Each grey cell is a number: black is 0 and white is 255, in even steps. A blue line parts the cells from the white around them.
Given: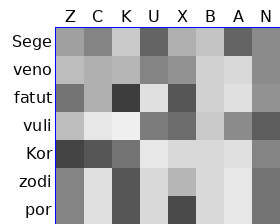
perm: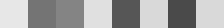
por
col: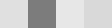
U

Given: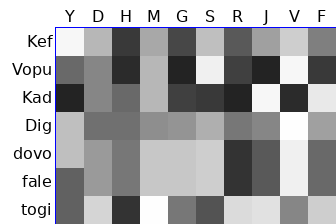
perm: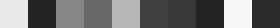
Kad
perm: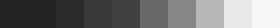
Kad

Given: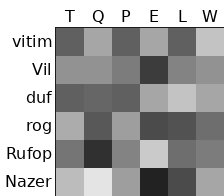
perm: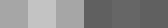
duf
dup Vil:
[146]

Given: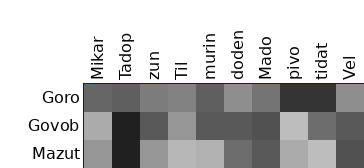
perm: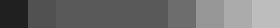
Govob
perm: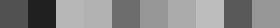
Mazut
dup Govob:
[89]

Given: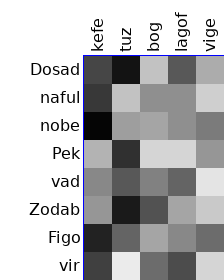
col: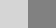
bog
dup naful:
[143]
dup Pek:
[213]
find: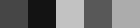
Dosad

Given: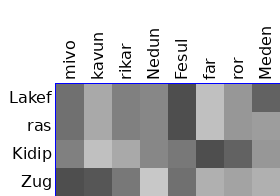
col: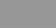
ror
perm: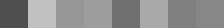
ras
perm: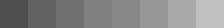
Lakef

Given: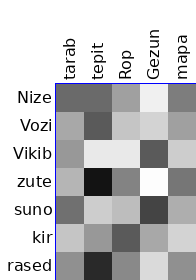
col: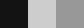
tepit
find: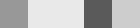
Vikib
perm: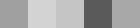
Vozi
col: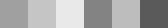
Rop

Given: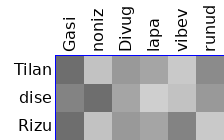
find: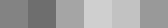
dise
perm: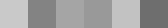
Rizu
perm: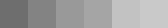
Rizu

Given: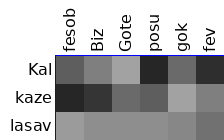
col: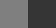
Biz
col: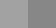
gok
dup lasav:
[142]
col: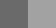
gok
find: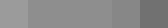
lasav
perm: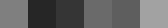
kaze

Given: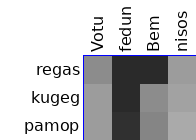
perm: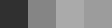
pamop
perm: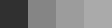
pamop
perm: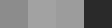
kugeg
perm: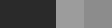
regas
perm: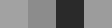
kugeg
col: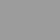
Votu
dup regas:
[42]

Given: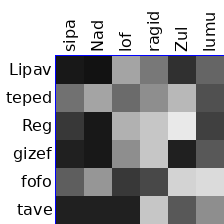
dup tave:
[32]
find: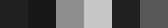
gizef
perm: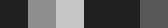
tave

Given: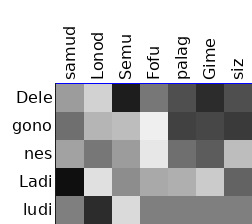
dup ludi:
[127]
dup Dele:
[79]

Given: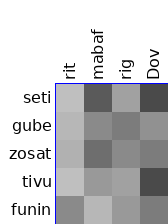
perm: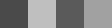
seti
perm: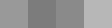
funin
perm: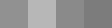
gube
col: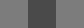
Dov
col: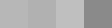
rit
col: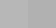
rit

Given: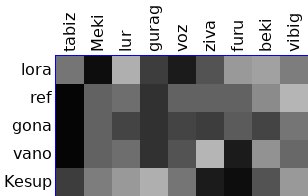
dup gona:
[68]
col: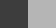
ziva
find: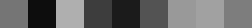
lora
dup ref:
[98]
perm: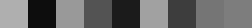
lora
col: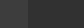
gurag
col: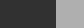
gurag

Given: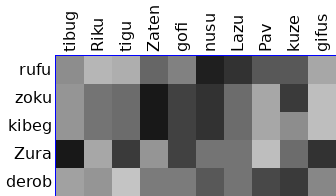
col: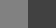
gofi
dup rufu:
[88]
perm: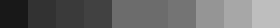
zoku

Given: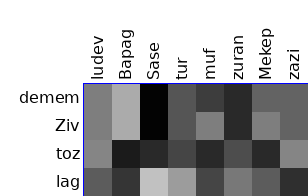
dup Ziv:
[126]
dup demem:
[99]
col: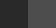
zuran

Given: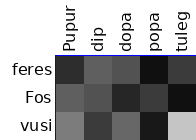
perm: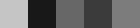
vusi
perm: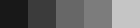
vusi
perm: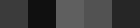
Fos
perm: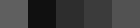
feres
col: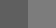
Pupur

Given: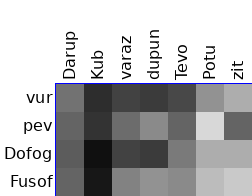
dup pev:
[100]
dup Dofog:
[173]
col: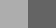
zit

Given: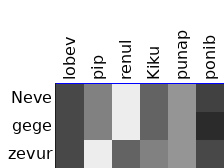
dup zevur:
[72]
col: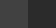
ponib
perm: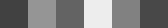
Neve

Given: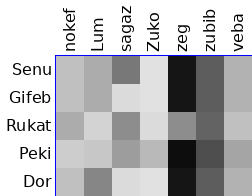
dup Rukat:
[141]
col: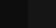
zeg

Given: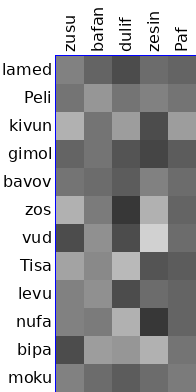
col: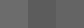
Paf
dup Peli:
[116]
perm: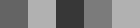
zos
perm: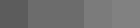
moku
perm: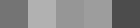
bipa
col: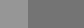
bafan
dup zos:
[177]

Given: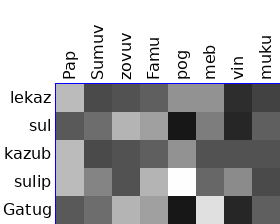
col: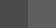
muku
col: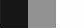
pog
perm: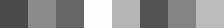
sulip
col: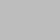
Pap
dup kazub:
[82]

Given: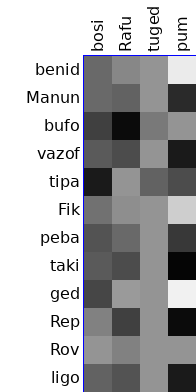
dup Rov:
[148]
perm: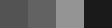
ligo
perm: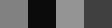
Rep

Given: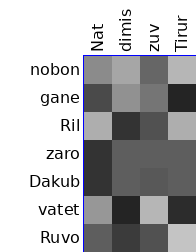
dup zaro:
[94]
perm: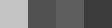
Ruvo
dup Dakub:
[94]
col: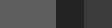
dimis
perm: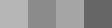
nobon

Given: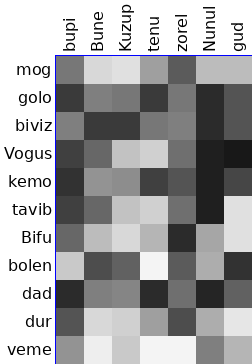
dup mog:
[188]
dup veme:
[244]
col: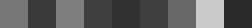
bupi
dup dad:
[43]
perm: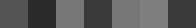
golo

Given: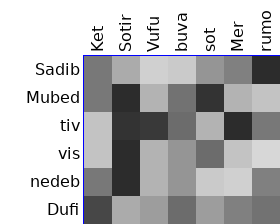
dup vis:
[195]
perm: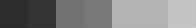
Mubed
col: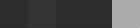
Sotir
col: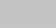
Ket
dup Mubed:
[179]
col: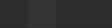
Sotir
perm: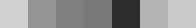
nedeb

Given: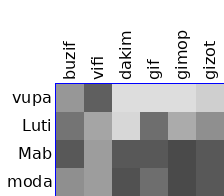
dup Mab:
[88]
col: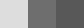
gif
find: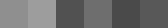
moda
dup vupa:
[221]
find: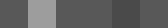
Mab
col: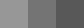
buzif

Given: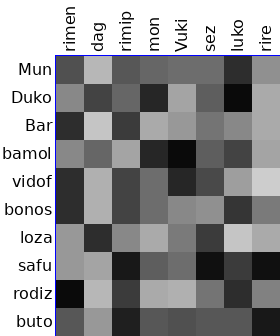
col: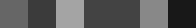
rimip
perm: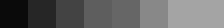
bamol
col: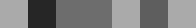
mon
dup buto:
[87]
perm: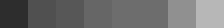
Mun
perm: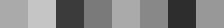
loza

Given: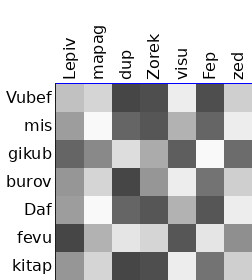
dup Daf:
[86]
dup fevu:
[229]
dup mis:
[101]
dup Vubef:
[78]
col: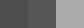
Zorek

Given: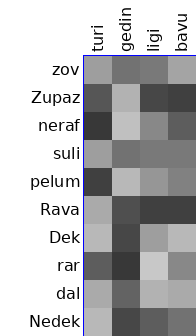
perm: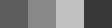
neraf
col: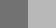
gedin
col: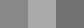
bavu
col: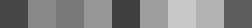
ligi
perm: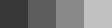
neraf
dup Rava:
[64]
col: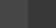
gedin

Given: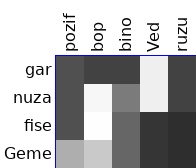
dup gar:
[66]
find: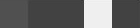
gar
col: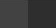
ruzu
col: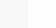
bop
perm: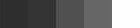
fise

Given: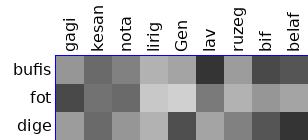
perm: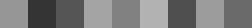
dige
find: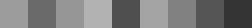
dige
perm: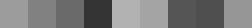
dige
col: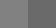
nota
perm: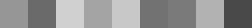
fot
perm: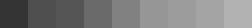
dige
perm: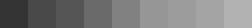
bufis

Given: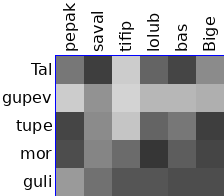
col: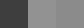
saval
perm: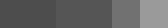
guli
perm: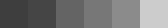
Tal
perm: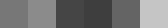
tupe
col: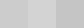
tifip

